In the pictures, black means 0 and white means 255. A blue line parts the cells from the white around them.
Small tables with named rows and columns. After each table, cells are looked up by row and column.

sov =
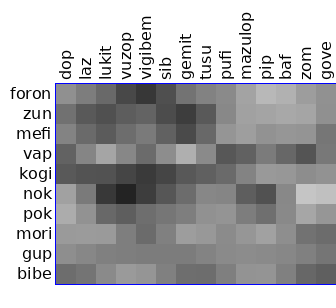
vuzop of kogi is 69
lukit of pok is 104
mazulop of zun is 161
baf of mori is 142
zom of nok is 197
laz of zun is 89
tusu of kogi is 96
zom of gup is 128
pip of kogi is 153
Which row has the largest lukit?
vap

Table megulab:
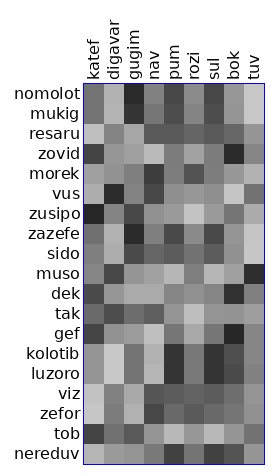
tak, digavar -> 77
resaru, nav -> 89
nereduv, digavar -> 154
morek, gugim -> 126
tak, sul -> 148
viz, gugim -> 169
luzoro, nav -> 181
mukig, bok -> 148
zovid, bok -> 43
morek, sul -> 125
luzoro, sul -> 52
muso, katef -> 133
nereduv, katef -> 181
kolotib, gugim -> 116
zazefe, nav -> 127
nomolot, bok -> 151

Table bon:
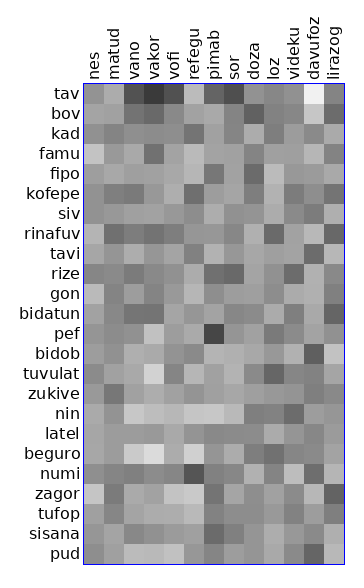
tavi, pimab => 178
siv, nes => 146
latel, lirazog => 155
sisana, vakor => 145
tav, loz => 135
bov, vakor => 105
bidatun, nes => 162
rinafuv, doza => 176
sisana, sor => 128

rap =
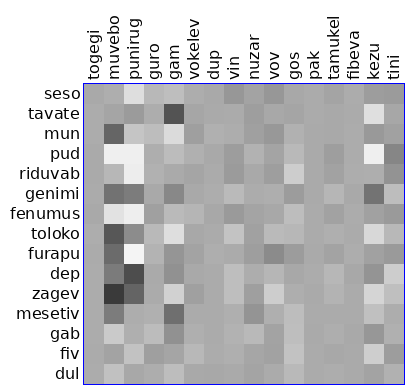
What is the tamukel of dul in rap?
173
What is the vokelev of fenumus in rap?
181
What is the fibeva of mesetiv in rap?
171
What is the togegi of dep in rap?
172
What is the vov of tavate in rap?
168
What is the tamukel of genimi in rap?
182
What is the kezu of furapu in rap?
161
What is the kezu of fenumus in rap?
161
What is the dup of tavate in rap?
170
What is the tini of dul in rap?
177
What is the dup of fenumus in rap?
168
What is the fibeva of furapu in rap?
173
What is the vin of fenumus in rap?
154
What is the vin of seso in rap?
151
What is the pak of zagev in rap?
170
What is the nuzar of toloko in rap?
161
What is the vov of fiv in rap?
162
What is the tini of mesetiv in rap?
173
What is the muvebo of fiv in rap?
163

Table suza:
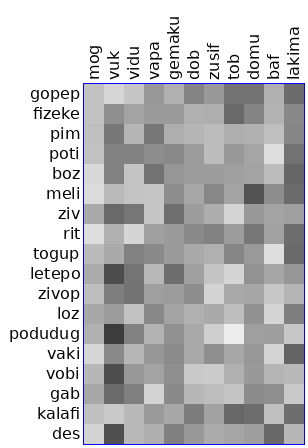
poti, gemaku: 137
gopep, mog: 194
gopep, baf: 176
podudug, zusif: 206
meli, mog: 219
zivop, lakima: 181

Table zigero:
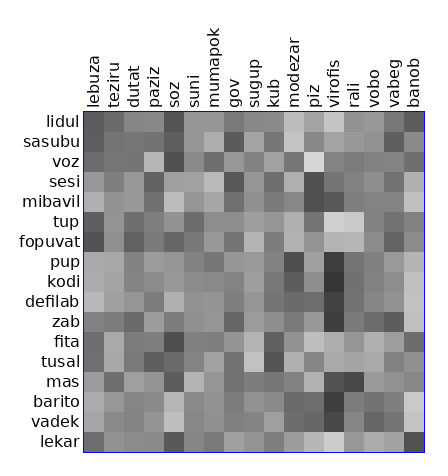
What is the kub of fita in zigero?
97
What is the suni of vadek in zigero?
135
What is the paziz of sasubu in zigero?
115
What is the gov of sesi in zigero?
89
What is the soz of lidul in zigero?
84
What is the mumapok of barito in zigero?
146
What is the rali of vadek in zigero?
133
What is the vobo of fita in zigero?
175
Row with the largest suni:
mas

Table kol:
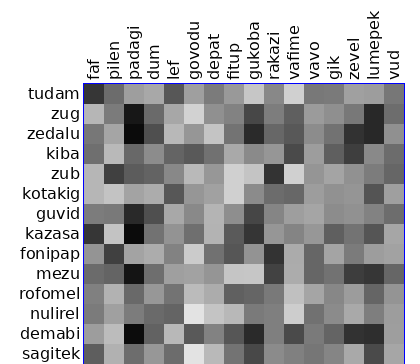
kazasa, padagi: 11
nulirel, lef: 100
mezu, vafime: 172
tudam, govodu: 159
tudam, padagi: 158
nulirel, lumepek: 126
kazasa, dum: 114
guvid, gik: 140
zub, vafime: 208
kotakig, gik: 145
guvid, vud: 109
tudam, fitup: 153
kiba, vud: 108
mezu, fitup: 197
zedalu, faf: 119
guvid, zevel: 145
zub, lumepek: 124

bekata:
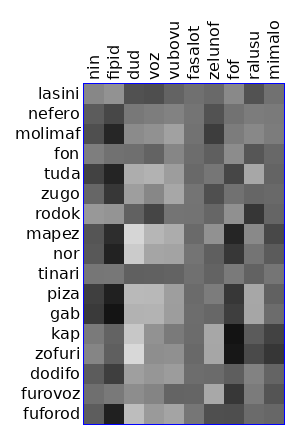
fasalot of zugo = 116
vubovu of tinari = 99
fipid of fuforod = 32
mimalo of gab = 108
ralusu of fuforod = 107
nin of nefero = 92
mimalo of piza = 97
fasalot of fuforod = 118
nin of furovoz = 111
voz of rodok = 69
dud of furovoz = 141
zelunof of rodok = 102
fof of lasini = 137
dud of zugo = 158
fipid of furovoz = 121
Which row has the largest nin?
rodok

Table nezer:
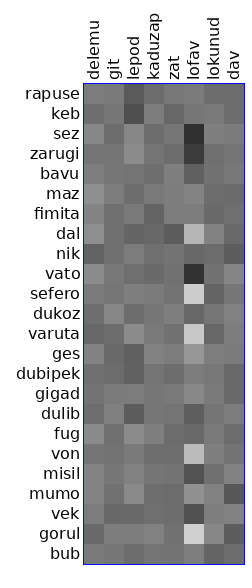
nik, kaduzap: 111
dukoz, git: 134
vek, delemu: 124
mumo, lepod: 138
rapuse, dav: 108
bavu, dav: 120
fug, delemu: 138
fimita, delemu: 132
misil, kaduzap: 117

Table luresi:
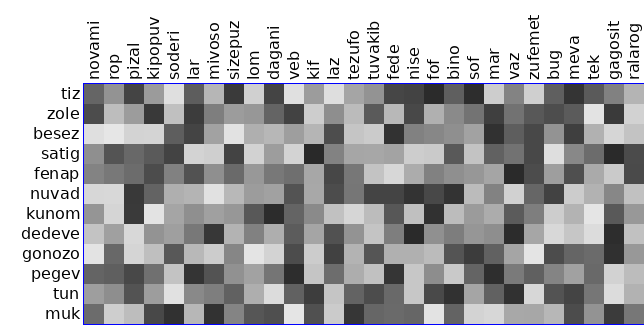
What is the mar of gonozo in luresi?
97
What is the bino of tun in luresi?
49
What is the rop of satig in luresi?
84
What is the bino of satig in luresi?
89
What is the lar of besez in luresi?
68
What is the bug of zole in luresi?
77
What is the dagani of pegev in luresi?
117
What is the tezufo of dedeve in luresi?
147
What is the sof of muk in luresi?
211
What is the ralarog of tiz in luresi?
180
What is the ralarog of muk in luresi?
119
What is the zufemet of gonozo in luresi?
228
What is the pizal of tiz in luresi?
68

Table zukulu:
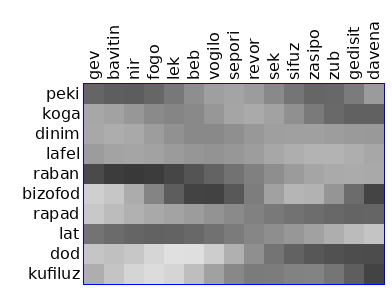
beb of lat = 104
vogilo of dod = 205
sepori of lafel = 151
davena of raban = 169
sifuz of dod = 98
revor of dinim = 152
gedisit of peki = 123
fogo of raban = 60
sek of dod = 116
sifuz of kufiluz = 130
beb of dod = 223
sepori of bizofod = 88
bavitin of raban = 60
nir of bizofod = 172
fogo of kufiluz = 220
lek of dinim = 145
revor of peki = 156

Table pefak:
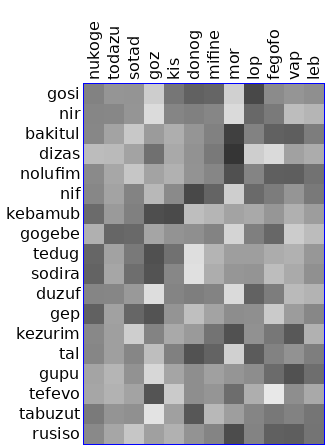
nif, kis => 138
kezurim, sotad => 206
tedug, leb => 151
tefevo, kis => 202
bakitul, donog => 149
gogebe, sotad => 105
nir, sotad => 149
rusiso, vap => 94
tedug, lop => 158
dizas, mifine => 121
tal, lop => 91
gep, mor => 141
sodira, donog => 224

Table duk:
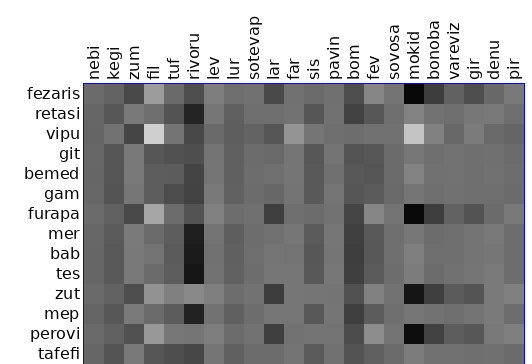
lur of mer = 94
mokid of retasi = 130
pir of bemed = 109
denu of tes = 122
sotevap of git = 108
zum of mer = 122
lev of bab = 113
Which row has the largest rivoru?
zut

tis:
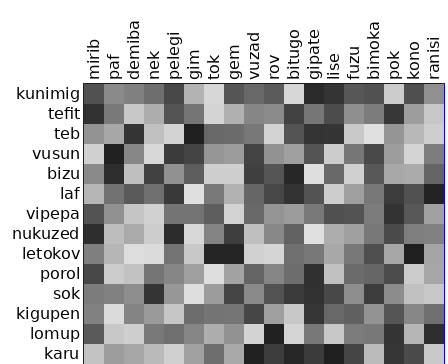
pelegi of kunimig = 71
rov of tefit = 139
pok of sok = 140
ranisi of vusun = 125
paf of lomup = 200
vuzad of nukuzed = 191
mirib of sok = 124
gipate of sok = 49
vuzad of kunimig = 104
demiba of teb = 52
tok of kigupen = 116
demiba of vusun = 135
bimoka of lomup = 120

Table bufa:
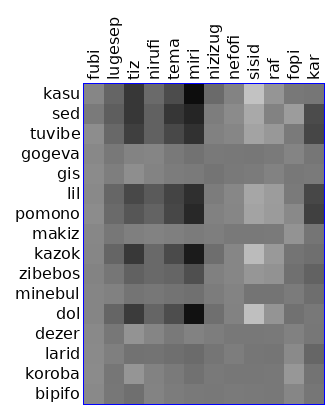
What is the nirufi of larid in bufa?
115
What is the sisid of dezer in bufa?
120
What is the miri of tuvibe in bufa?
49
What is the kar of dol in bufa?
120
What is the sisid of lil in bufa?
166
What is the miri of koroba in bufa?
113
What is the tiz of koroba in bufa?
149
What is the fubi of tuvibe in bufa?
141
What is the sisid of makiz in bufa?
121
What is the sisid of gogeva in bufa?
119
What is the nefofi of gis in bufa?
121
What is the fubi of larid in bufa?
138
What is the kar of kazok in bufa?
111
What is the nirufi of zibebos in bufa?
105
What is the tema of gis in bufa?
124
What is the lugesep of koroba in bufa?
118
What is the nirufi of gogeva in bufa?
133
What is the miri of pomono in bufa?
40
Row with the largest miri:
dezer

